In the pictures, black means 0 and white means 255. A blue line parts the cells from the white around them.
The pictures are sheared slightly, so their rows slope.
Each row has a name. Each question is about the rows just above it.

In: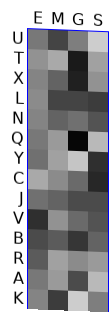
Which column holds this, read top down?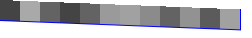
M
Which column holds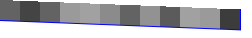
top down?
M

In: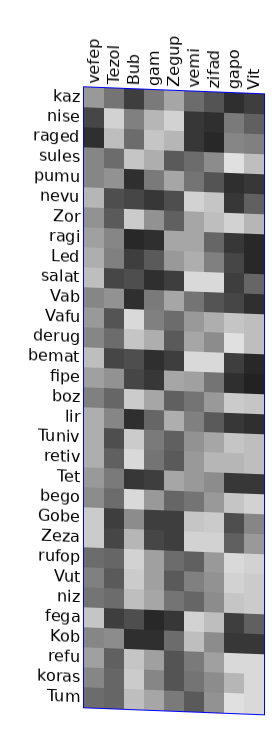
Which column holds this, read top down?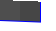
Bub
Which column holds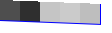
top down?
Bub
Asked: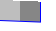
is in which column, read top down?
vefep
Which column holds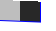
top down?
Vit

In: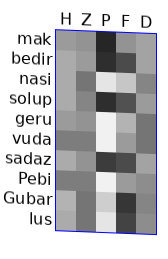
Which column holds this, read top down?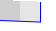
P
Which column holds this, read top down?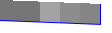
D
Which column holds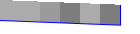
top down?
H
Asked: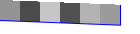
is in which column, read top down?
F
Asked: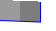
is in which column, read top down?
H

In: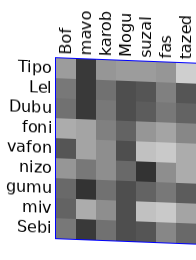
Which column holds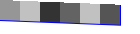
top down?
suzal
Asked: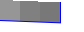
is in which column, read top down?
fas
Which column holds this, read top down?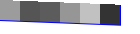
suzal
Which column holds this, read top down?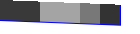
mavo

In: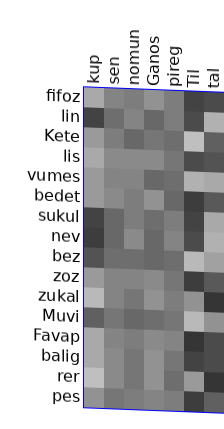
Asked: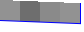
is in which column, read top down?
Ganos
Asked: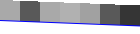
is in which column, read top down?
tal
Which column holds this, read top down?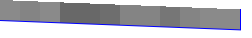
sen
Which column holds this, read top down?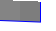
nomun

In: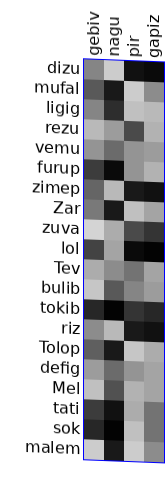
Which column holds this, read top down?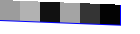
gapiz
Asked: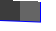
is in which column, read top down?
gebiv
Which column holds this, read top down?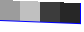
gebiv
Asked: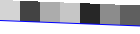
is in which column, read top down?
gebiv

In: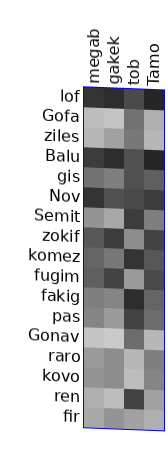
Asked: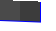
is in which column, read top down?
tob
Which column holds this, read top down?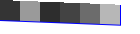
tob
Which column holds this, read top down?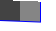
gakek
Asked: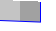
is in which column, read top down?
gakek

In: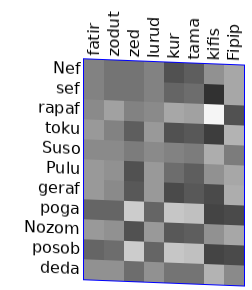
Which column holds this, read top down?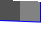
kur
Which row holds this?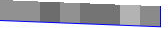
deda
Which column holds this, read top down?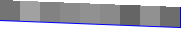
zodut
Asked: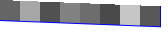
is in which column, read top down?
kur
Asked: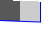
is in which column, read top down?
zed
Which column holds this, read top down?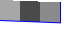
Fipip

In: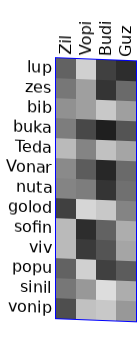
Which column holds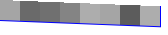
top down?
Guz
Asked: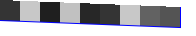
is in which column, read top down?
Budi
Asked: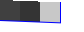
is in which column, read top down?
Budi
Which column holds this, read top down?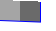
Guz
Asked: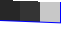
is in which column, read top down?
Budi

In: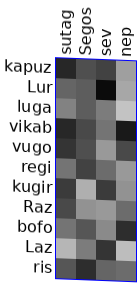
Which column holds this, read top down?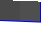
Segos
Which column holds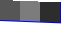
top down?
Segos

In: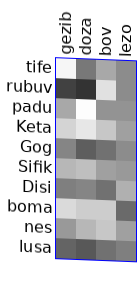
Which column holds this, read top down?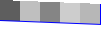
doza
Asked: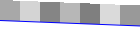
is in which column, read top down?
gezib

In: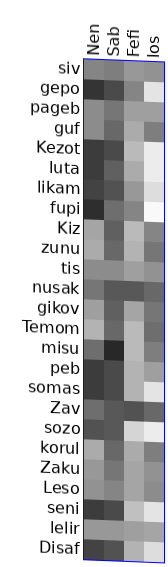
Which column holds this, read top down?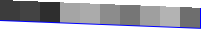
Nen
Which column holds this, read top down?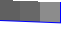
Sab
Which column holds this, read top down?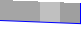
Fefi

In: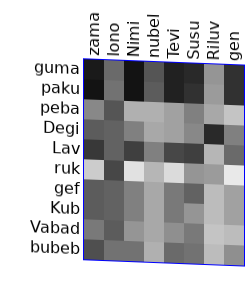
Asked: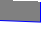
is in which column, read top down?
Nimi
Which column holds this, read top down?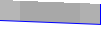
nubel
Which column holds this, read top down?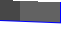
lono
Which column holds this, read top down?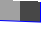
Tevi
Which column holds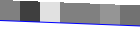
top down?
Nimi
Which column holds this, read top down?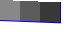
zama

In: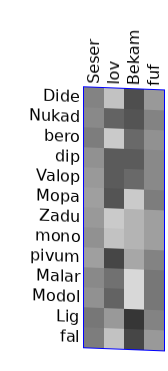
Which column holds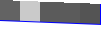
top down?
lov
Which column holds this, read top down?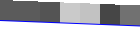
lov
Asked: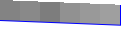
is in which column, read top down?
Seser
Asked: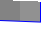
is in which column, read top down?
fuf

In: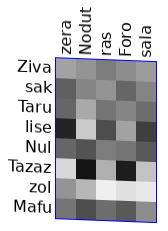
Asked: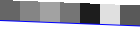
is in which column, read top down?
Foro
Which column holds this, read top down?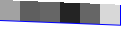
zera
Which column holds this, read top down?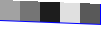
Foro
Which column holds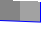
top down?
Foro
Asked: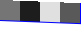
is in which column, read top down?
Foro

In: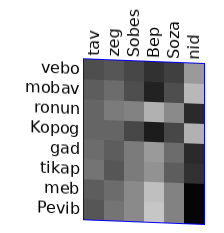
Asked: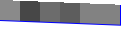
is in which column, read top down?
Soza
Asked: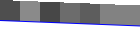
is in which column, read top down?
Soza

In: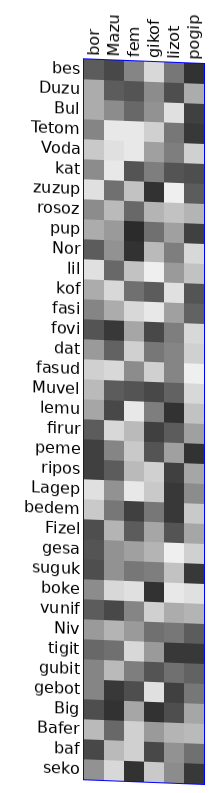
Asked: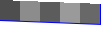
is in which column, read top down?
bor
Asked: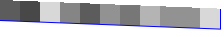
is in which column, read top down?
Mazu

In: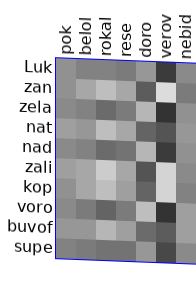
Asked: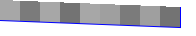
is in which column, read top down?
rese
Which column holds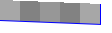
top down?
belol
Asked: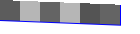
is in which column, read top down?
doro
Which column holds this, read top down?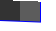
verov
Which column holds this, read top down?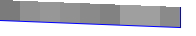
nebid

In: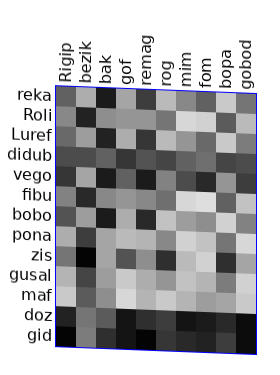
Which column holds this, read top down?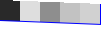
fom
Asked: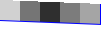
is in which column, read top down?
bopa
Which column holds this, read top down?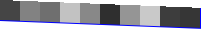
rog
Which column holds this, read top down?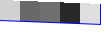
fom

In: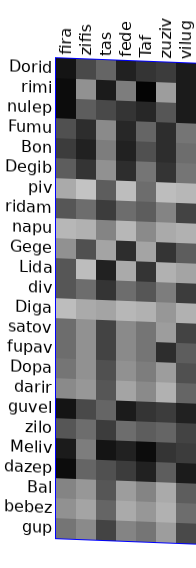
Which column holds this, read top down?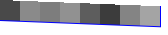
tas
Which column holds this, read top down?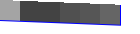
tas
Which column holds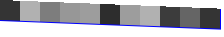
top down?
zuziv
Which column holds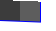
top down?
fira

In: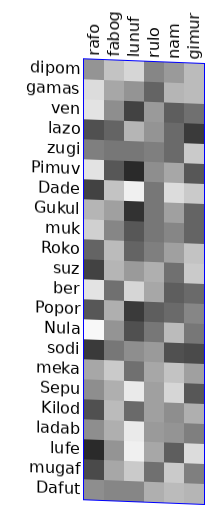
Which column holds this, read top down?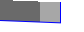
nam
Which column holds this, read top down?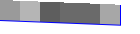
nam
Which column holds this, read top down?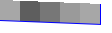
rulo

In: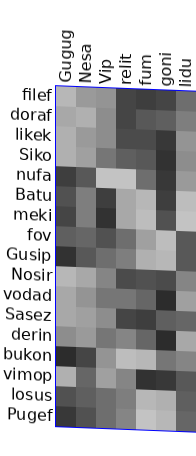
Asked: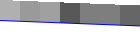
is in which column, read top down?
Nesa
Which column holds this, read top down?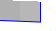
goni
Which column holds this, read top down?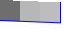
fum
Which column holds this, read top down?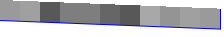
Nesa
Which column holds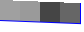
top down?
Nesa
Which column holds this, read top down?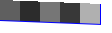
goni

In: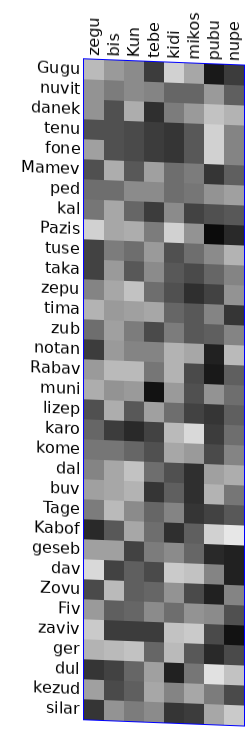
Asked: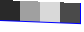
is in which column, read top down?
zegu
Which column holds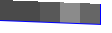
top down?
Kun
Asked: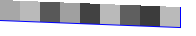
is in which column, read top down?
bis

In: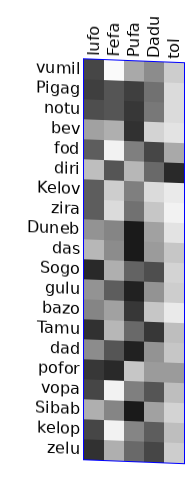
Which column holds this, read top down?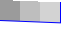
tol
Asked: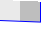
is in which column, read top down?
tol
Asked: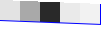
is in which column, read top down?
tol
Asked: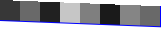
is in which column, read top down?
Pufa
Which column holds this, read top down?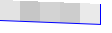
tol

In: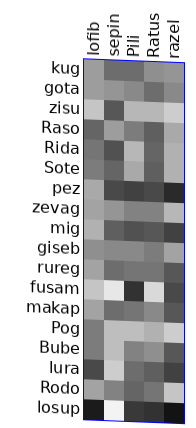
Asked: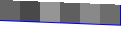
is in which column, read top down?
sepin
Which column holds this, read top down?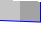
lofib

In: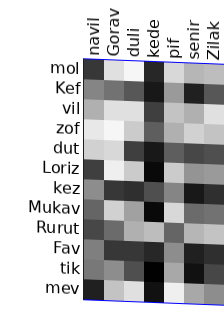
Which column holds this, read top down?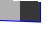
duli
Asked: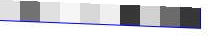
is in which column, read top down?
Gorav
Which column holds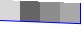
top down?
pif
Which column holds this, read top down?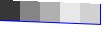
navil
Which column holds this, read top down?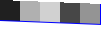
senir

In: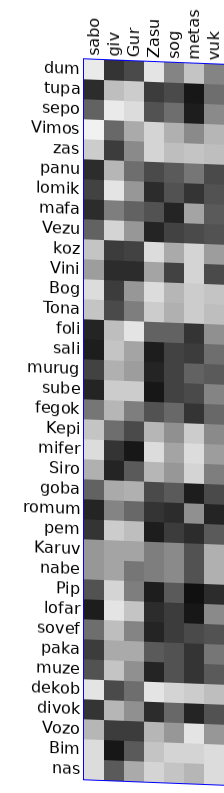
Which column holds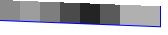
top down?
vuk
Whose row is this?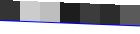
pem
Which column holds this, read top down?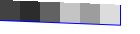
sabo
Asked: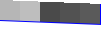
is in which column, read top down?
vuk

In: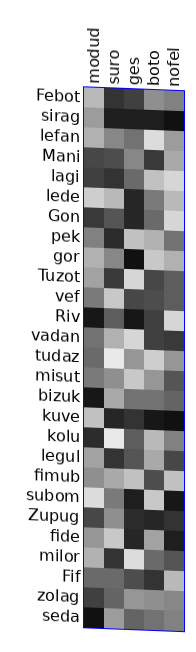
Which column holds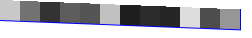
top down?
ges
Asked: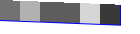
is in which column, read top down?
nofel
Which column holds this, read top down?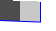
boto

